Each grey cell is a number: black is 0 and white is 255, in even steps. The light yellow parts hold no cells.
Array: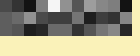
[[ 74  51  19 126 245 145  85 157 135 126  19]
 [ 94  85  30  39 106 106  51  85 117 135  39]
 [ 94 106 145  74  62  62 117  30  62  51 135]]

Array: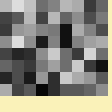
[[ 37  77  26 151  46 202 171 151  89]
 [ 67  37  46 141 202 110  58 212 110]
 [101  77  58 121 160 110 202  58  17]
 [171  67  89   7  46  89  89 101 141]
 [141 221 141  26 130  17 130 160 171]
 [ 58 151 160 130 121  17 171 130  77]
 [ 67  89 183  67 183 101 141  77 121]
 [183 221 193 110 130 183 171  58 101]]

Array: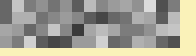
[[166 155 103 135 197 135  58 166 187 166 124 124 145 187 197]
 [103 197 124 145 115 145  92 187 135 155 166 145 219  80 124]
 [103 176 176 115 135 155 135  92  70 103 115 176 166  92 187]
 [155 124 208  92  70  80 155 155 208 103 115 176 166 103  80]]

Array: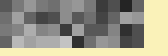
[[111 161 100  68  79 141  88 111  68 100 161 151]
 [ 88 121 151 121 111 141 151 121  59  79  36 100]
 [100 184 161 173 173 195  48 111 151 141  68  79]
 [121 132 173 132 141  59 161  88  88 132  48  79]]

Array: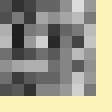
[[ 79  89  50 133 133 153 207 121]
 [ 79 121  59 165 144 165 186 121]
 [ 89  50  68 101 101 144 219 153]
 [111  59  79 111  89 133 186 153]
 [111  59  89 101 101 133 196 153]
 [175  31 121 133  59 101 121 186]
 [186  31 153 207  41 121  68 196]
 [144 165 175 175 111 133  89 144]]

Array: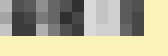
[[196  60  60 175 122  81  60 217 208 208 102  71]
 [164  60  71 122 102  48  71 217 196 208  90  71]
 [184  81  90 143 102  81  48 217 196 208  90  81]]

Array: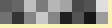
[[113  52 134 200 134  32  83  23 155]
 [ 92 102 191 123 182 164  72  83 222]]

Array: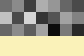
[[111 139  62 174 150 102  74]
 [102 139  93 162  12 121  41]
 [193  74 212  52  84 162 130]]
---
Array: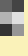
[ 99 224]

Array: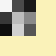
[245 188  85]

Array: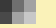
[ 57 163]

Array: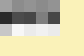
[161  76 235]

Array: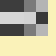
[ 61 214 123]

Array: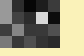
[153  66  56  51]

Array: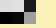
[221   8]
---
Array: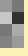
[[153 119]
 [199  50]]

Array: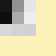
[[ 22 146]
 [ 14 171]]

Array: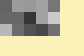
[[100 156]
 [103 103]]

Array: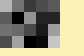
[[181 114]
 [ 92   3]]

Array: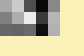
[[169 203]
 [128 173]]

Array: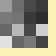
[[157 110]
 [121 116]]

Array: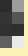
[[ 44 158]
 [ 52  86]]
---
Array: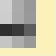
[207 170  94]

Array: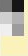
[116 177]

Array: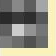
[ 96  57 147 106]

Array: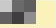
[201  62]

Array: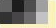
[97 70]

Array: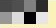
[ 71 219]

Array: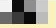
[242  58]
